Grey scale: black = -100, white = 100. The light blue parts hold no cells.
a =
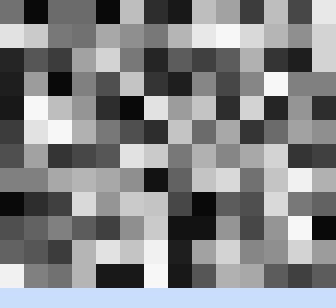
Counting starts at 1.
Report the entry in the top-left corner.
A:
-11
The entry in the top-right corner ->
83
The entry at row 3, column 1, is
-71
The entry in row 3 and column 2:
-33
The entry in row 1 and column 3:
-17
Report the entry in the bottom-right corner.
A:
-28
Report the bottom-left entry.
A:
88
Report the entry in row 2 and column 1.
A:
77
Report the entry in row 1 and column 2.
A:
-93
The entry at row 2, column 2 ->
59
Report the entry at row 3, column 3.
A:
-54

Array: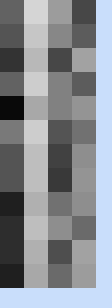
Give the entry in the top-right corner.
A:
-44
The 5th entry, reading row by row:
-34
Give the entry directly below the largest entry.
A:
55
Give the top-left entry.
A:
-23
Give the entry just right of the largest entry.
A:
22
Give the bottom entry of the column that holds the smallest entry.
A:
-76
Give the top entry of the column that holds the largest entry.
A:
67
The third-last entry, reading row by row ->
32
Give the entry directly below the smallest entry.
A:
-5
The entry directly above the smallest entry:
-23
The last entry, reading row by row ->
22
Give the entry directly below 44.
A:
61
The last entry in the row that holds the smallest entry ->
16
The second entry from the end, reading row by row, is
-17
